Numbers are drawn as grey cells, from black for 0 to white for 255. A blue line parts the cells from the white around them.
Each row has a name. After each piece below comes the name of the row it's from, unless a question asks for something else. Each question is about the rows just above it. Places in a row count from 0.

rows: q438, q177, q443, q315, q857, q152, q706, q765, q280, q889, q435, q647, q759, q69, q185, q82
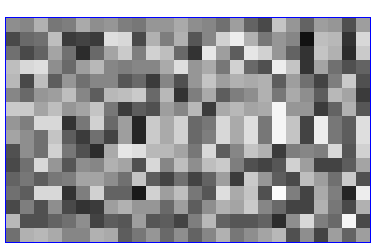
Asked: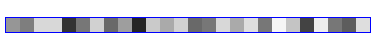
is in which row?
q765
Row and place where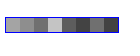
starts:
q647, 6
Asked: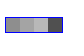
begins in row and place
q82, 17
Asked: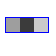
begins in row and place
q647, 15

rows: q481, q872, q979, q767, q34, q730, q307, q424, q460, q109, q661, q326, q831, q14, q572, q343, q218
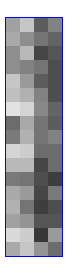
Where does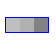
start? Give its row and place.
q730, 0
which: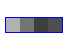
q14
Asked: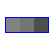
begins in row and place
q767, 1
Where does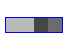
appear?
q661
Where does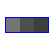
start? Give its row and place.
q326, 1

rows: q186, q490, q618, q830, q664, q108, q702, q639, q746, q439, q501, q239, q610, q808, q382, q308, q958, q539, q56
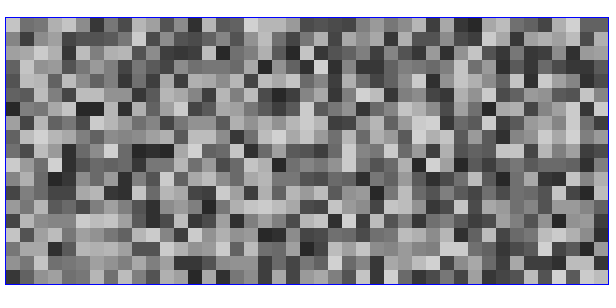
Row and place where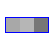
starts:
q239, 17
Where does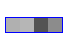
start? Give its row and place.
q618, 7
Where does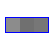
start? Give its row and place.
q830, 12
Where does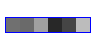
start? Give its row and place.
q958, 18
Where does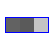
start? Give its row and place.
q439, 33
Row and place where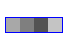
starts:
q56, 22

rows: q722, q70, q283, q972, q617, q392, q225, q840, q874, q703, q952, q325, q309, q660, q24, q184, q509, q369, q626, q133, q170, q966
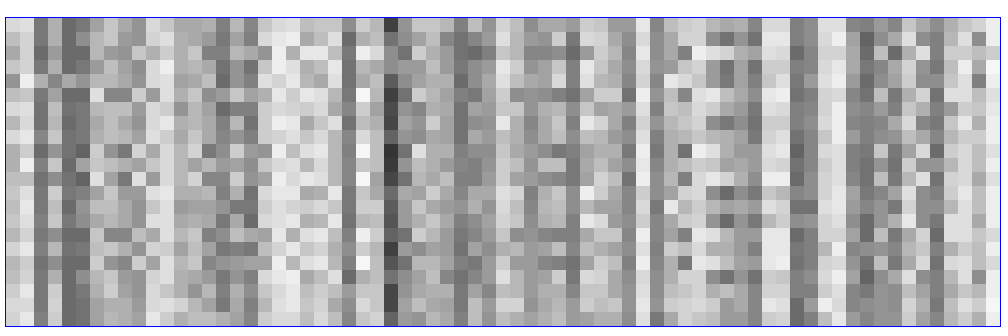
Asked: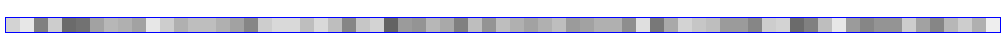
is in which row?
q966
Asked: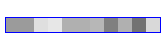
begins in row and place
q309, 8
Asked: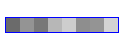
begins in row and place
q24, 51
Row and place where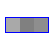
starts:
q24, 31
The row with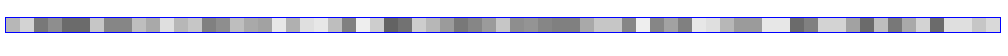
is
q184
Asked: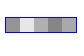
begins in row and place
q840, 34

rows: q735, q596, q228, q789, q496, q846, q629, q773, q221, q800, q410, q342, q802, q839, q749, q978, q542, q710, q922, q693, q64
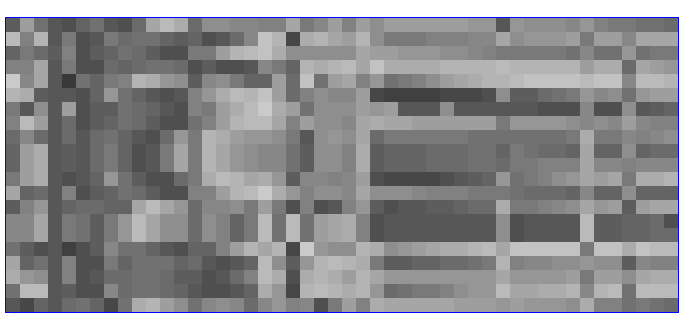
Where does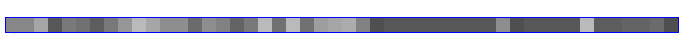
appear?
q749
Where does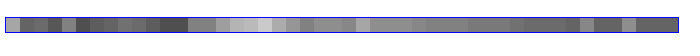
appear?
q802

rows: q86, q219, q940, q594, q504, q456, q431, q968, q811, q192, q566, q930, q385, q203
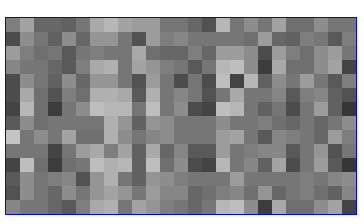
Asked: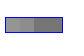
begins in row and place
q968, 10
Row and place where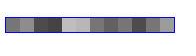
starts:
q431, 11
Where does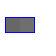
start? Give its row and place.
q385, 13
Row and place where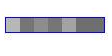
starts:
q86, 15

